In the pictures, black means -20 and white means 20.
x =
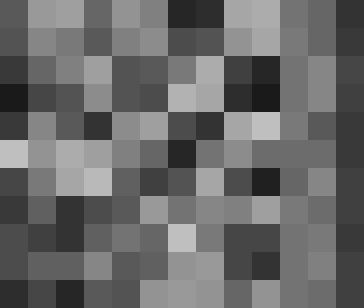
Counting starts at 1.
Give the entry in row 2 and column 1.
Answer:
-7
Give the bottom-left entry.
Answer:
-13
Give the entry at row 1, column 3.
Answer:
5
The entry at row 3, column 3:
0
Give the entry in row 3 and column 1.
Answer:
-11
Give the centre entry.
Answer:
-14
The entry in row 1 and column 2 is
4
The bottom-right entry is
-10
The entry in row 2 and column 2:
1
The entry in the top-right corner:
-12
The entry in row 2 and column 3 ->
-1
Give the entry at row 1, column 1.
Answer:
-6

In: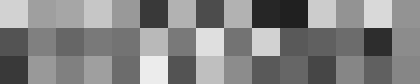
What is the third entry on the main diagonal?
0
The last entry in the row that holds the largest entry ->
1
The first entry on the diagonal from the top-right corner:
3
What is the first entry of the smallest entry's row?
13
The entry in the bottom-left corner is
-11
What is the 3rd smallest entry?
-13
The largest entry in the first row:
14
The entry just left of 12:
-15
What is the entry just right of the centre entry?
-2
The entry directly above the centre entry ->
-8
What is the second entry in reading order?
5
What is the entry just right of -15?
12
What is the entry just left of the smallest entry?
-14

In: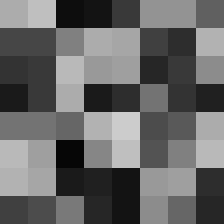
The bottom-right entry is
-14
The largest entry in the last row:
2
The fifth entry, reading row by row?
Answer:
-11
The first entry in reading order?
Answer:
7
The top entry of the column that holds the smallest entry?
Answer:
-18
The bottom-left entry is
-10
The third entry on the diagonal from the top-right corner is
-14
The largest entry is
12
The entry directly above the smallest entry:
-4
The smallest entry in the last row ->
-17
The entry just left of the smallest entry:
5
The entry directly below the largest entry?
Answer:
10
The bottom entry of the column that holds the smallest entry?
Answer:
-1
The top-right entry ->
-5
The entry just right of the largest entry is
-8
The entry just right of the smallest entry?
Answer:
1
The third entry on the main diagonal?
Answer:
9
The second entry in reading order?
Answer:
10
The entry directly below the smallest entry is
-16
